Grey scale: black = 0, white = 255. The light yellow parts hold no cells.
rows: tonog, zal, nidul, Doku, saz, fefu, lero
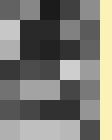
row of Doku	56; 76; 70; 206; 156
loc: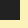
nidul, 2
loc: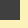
tonog, 3
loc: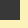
Doku, 0
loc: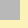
lero, 3
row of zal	199; 41; 41; 129; 91

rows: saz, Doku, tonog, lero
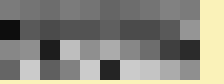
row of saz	123; 116; 109; 123; 116; 101; 109; 116; 129; 123
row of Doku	13; 89; 75; 83; 83; 95; 75; 75; 89; 149

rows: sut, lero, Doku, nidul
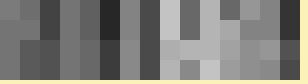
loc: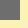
sut, 1
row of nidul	116; 90; 82; 116; 104; 60; 137; 74; 180; 137; 195; 156; 143; 137; 74
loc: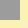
nidul, 11
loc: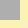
Doku, 8

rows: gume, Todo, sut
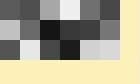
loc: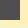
gume, 1
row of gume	90; 78; 167; 238; 112; 71
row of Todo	193; 105; 21; 55; 63; 119
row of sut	84; 231; 71; 28; 209; 216

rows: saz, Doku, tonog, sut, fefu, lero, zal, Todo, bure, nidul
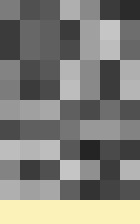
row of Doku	59; 103; 95; 59; 160; 197; 110
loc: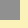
bure, 4
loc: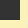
nidul, 4
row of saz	124; 80; 88; 175; 137; 59; 43
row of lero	152; 160; 167; 95; 74; 110; 80
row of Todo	189; 181; 189; 88; 36; 74; 59
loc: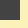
nidul, 5

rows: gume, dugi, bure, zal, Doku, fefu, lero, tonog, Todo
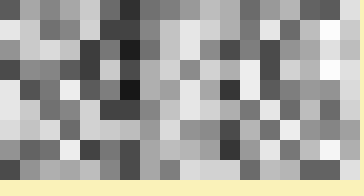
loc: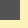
Doku, 1
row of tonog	147; 99; 113; 237; 67; 119; 75; 167; 189; 181; 160; 54; 153; 230; 119; 189; 245; 175
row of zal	75; 139; 133; 91; 61; 202; 75; 175; 210; 139; 210; 175; 237; 75; 210; 181; 252; 224
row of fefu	230; 202; 113; 133; 210; 67; 67; 133; 195; 230; 210; 175; 119; 230; 107; 189; 107; 210

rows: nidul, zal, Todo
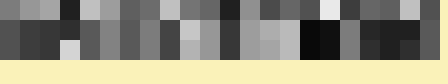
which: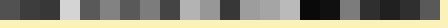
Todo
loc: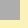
zal, 13
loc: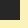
zal, 18

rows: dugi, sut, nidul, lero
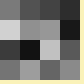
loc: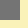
lero, 0
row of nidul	59; 18; 193; 89
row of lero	116; 157; 101; 138

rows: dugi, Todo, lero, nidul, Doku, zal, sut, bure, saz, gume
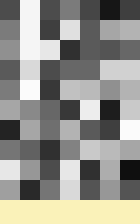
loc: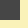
dugi, 4
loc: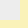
zal, 4
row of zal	166; 137; 103; 56; 237; 29; 201
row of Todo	123; 245; 63; 224; 90; 166; 179
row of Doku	123; 251; 56; 193; 186; 144; 179
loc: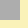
saz, 5
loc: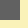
bure, 1

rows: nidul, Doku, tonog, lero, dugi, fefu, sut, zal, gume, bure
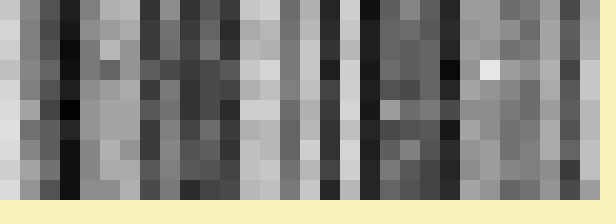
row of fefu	218; 164; 67; 3; 148; 164; 164; 88; 114; 51; 74; 43; 206; 206; 108; 176; 59; 212; 24; 156; 108; 121; 74; 141; 141; 121; 108; 156; 94; 183
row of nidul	198; 134; 82; 30; 127; 176; 183; 51; 141; 51; 88; 59; 198; 206; 108; 176; 37; 206; 16; 94; 134; 94; 37; 156; 156; 108; 121; 156; 74; 164

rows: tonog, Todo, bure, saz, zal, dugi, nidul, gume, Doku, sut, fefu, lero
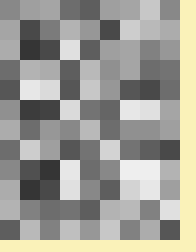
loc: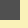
Doku, 1
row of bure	172; 53; 73; 224; 94; 159; 165; 129; 151
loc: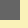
dugi, 5
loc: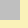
lero, 3
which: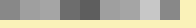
tonog
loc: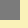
Todo, 2

